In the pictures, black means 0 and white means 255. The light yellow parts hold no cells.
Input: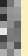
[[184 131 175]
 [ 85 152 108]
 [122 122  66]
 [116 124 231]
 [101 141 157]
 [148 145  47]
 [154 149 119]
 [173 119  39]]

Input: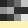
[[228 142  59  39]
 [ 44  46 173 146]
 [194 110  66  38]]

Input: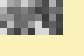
[[ 61 106 217 214  58 140  65 102 219]
 [ 72  96  75 215 159 108 109 188  94]
 [ 65 135  58 126 111 114 104 150 148]
 [106 110  81  67 101 128 111 107 172]
 [ 86 176  76 115 160 205 151 168 222]]

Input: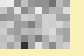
[[205 192 138 180 224 160  49 188 162 196]
 [163 191 203 173 124 164 133 169 200 190]
 [163 172 217 206 189 180 187 156 164 204]
 [191 212 204 208 172 129 159 155 209 196]
 [162 165 208 208 177 199 206 166 155 147]
 [219 177 178 150 237 169 139 225 158 198]
 [161 186 115 145 143 150 192 141 236 233]]

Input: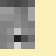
[[141 142 210 146 129]
 [108  77  31 132 126]
 [136 142 197 146 130]
 [123 130 142 131 130]
 [164 124 139 143 146]
 [163 116 130 155 157]
 [ 97  80  71  77  87]]

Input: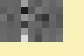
[[115 104 111  77 108 219 103 100 107]
 [107 102 107  91 103 151 101 100 103]
 [ 90  99  81 103 105  62 100  95 102]
 [ 86 103  52  73 126 149 102  80 115]
 [ 97  98 107 120  89  27  99 106  93]
 [110 102 112  91 102 159 101 102 102]]

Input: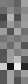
[[129  82 163  87]
 [159 109 163  86]
 [ 38 239  21 205]
 [ 90 187 159  87]
 [145 126 155  83]
 [ 85 148 107 138]
 [135 118 132 116]
 [113 170  83 157]
 [157 122 153  90]
 [151  79 181  68]
 [136 113 136 106]
 [161  98 120 125]]

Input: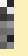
[[134  94]
 [ 32 124]
 [114 107]
 [152 130]
 [ 71  54]
 [223  72]
 [ 40 246]]
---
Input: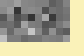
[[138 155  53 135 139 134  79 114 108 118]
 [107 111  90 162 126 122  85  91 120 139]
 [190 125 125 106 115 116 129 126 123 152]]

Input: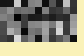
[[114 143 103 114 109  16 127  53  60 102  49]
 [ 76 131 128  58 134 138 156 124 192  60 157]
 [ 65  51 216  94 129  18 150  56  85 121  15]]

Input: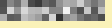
[[ 84 213 149 216 184 181 205 134 135 242 125  80 199  87 186]]

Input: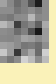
[[141 141 118 129 141 124 141]
 [184 162  62 118 135  97 170]
 [136 134 140 163 156 139 155]
 [199 156  55 137 166 107 207]]

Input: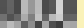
[[ 81  98  73 185 152 187  75  86 212  85  83]
 [153 186 164  96 141  69 165  78  61 169 165]]

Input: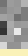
[[134 150 154 124]
 [ 66 171 153 156]
 [158 160 139 142]]

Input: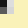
[[ 90 214]]
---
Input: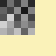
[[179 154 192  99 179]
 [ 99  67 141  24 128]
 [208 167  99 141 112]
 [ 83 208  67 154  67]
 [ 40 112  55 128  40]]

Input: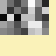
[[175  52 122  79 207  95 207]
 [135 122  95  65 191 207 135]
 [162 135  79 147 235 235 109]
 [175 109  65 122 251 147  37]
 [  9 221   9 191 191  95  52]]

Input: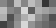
[[134 107 189 134 189 161  52 107]
 [ 66  93 147 215 147 121 107  93]
 [174  81 134 174 201 147 121  81]
 [189 134 121 215  93 174 161 147]]

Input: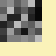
[[ 33  63 186 110  94 156]
 [ 47 126 126 142 126 186]
 [126 142  94 126 186  21]
 [ 63 156  78  21 110  78]
 [ 94 186  63  94  47   8]
 [142  33  33 170  33   8]]

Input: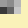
[[ 57 100 199]
 [154 140 183]]

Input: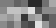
[[139 194 194 180 223  84 139 139]
 [168 152 180  54 152 168  70  99]
 [139 112 152  84  70 223 152  99]
 [125 125  99 112  41  41 112 168]]

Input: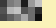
[[ 84 182 195  84 109  44]
 [ 58 123 139  28 154 195]
 [ 71  97 123 168 109  15]]
